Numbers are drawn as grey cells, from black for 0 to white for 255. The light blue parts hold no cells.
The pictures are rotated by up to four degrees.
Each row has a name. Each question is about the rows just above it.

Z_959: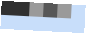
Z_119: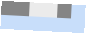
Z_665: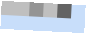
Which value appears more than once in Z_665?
[191]
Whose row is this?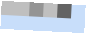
Z_665
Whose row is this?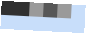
Z_959
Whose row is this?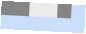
Z_119

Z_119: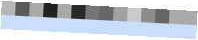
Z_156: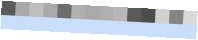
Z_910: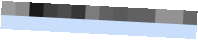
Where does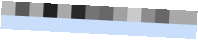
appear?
Z_119
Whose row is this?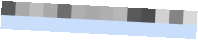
Z_156

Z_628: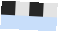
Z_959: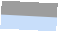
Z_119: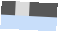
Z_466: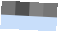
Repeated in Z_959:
[157]
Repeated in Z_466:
[118]
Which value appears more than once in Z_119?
[88]
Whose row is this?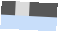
Z_119
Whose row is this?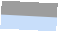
Z_959

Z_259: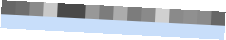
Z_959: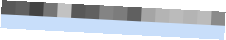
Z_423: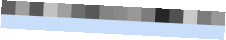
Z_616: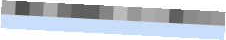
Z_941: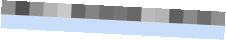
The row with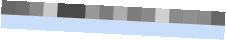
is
Z_259
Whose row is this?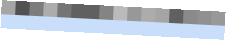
Z_616
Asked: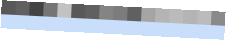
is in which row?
Z_959

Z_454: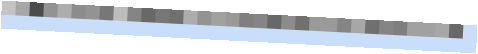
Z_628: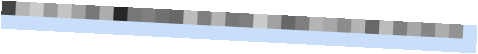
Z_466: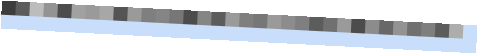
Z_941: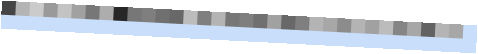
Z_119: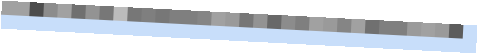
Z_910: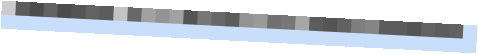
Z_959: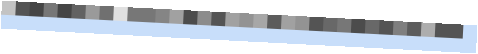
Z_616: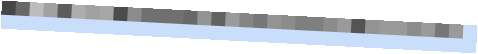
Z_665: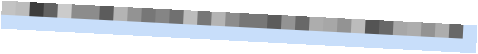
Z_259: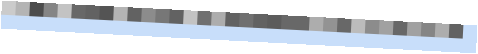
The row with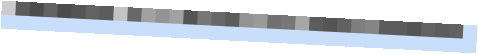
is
Z_910
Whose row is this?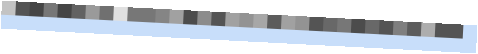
Z_959
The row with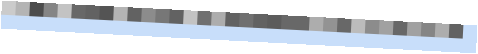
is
Z_259
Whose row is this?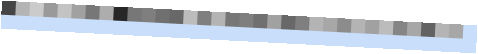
Z_941
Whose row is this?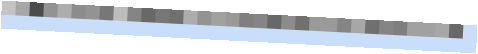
Z_454

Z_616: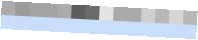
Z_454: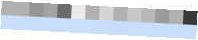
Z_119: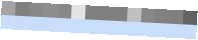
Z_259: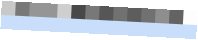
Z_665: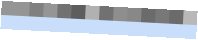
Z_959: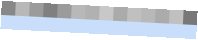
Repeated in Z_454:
[177]
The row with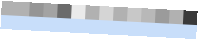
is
Z_454
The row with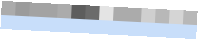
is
Z_616
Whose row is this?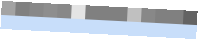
Z_119

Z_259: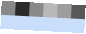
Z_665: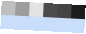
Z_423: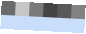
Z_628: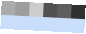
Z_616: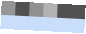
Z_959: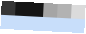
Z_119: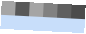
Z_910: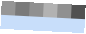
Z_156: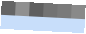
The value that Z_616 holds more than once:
[81]
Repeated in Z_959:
[21]

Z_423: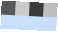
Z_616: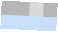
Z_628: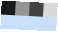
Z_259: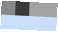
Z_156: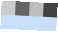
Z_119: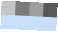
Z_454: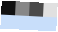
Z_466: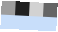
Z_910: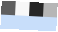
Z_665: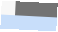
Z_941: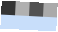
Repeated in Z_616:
[182]
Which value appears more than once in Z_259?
[163]
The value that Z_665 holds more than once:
[115]

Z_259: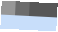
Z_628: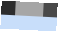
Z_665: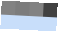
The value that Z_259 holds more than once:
[87]
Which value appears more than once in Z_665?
[130]
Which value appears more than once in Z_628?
[166]
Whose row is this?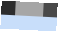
Z_628

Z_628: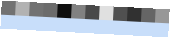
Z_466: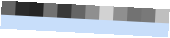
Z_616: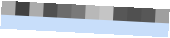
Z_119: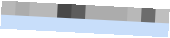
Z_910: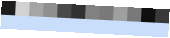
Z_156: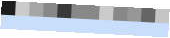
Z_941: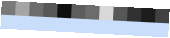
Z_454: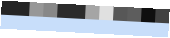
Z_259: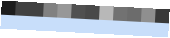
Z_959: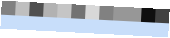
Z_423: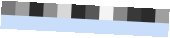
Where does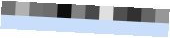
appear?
Z_628
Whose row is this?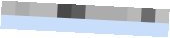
Z_119
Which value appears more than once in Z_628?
[114]
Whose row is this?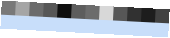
Z_941
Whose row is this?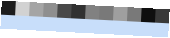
Z_910

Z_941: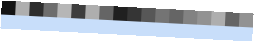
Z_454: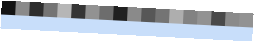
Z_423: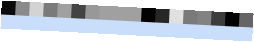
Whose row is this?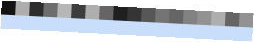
Z_941
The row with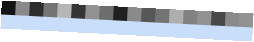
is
Z_454
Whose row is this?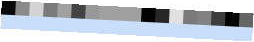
Z_423

